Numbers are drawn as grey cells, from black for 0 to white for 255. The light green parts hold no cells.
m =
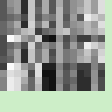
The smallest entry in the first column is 61
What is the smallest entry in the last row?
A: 17
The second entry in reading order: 145
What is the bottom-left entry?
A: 131
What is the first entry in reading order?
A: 88
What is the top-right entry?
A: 222
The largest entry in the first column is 145
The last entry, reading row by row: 76
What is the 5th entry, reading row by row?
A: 197
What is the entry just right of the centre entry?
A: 170
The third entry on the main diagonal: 119
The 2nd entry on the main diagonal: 131
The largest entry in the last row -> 236
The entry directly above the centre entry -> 17
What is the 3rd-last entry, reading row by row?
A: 45
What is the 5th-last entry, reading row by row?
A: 119
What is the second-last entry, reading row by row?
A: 157
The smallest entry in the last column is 61
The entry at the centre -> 119
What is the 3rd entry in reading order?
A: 157

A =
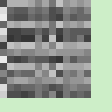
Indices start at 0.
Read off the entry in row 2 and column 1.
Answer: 90
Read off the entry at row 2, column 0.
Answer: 235
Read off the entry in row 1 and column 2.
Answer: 90
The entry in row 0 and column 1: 178
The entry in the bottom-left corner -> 206
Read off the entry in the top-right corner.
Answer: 165
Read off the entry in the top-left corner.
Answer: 78
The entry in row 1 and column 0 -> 221
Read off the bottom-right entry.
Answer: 90
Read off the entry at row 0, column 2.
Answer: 178

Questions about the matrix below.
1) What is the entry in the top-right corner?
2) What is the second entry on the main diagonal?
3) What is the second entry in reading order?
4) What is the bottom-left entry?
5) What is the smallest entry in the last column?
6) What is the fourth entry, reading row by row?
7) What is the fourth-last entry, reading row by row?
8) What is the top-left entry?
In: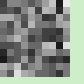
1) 234
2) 90
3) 132
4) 146
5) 40
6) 119
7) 104
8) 64

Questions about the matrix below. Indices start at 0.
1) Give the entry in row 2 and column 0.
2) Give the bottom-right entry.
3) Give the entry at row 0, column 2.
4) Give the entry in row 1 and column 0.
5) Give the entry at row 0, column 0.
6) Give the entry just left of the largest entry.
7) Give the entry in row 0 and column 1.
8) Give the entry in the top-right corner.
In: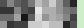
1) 108
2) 81
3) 96
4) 53
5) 81
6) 65
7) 133
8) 39
